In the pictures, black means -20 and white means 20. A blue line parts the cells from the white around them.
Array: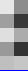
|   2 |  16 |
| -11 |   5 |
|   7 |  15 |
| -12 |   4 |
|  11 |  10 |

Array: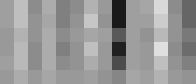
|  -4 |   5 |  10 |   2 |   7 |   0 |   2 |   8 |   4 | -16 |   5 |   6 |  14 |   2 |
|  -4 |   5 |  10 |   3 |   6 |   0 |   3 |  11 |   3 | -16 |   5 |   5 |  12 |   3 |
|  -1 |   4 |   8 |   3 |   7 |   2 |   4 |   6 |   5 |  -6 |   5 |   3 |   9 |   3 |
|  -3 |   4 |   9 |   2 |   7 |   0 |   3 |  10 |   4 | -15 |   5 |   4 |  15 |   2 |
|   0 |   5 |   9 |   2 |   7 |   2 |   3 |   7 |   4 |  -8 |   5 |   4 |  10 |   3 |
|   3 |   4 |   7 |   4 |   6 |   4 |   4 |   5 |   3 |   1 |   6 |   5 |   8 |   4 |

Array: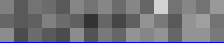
|   4 |   0 |  -6 |  -2 |  -3 |  -6 |   1 |  -2 |   1 |  -3 |   1 |  -4 |  13 |  -2 |   1 |  -2 |
|  -2 |  -4 |  -6 |  -5 |   0 |  -3 |  -5 | -12 |  -4 |  -9 |  -5 |   3 |  -1 |  -6 |   3 |   5 |
|  -1 |   2 |  -8 |  -3 |  -6 |  -8 |   2 |  -7 |  -1 |  -4 |   3 |   1 |   3 |  -4 |   3 |   3 |

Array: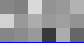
|   8 |   1 |   0 |  14 |   3 |   4 |
|   3 |  13 |   4 |   7 |   4 |   5 |
|  -4 |   1 |   2 |   4 | -11 |   7 |

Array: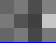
|   0 |  -4 |  -1 |  -8 |
|  11 |  -1 |  -7 | -10 |
|  -1 |  -4 |  -1 |  -9 |

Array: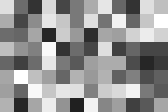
|  10 |  15 |  -3 | -12 |  14 |  -9 |  -1 |   7 |  16 |  -4 | -12 |  15 |
|  20 |   7 |  -9 |   2 |  16 |  11 |  -1 |  15 |  -2 |  18 |  -4 |  11 |
|  13 |  -3 |  -4 |   6 | -14 |  12 |   4 | -13 |   6 |   5 |  13 |  17 |
|  -9 |  10 |   3 |   0 |  19 | -12 |  -3 |  -9 |  15 | -10 |  -4 |  -9 |
| -11 |  -4 | -10 |  -3 |  16 |  -1 |  -6 |   5 |   7 |   7 |  -8 | -14 |
|  -5 |   6 |  20 |  10 |   5 |  -4 |   8 |   4 |   8 |  -5 |   0 |  -8 |
|  -6 |   5 |  -4 |  19 |  11 |  16 |  15 |   0 |  12 |  14 |  18 |  -1 |
|   6 |   8 | -14 |   6 |  17 |   3 | -15 |  18 |   1 |   5 | -10 |  -6 |

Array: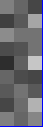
|  -9 |   0 |  -4 |
|   6 | -10 |  -6 |
|  -2 |   2 |  -2 |
|  -2 |  -8 |  -7 |
|  11 | -13 |  -5 |
|  -9 |  -4 |  -8 |
|  -6 |  -6 |  -2 |
|   8 |  -9 |  -3 |
|   1 |   0 |  -4 |

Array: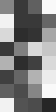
|  19 |   1 | -11 |  -5 |
|  -4 |  18 | -11 | -11 |
|   6 |  14 | -13 | -12 |
|  11 | -11 |   0 |  14 |
|  14 |   8 | -13 | -10 |
|  17 | -10 |  -4 |   8 |
|  19 |  -5 |  -8 |   1 |
| -14 |  18 |  -7 |  -8 |

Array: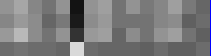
|  -4 |   3 |   6 |   1 |  -2 |   3 | -17 |   3 |   5 |  -2 |   3 |  -1 |   1 |   5 |  -1 |
|  -3 |   1 |   4 |   2 |  -4 |  -1 | -16 |   2 |   4 |  -2 |  -2 |  -2 |   1 |   2 |  -5 |
|  -5 |   4 |   9 |   2 |  -2 |   3 | -12 |   4 |   5 |  -4 |   2 |  -2 |   3 |   5 |  -2 |
|  -3 |  -3 |  -2 |  -3 |  -3 |  -4 |  14 |  -3 |  -4 |  -4 |  -4 |  -5 |  -3 |  -5 |  -5 |
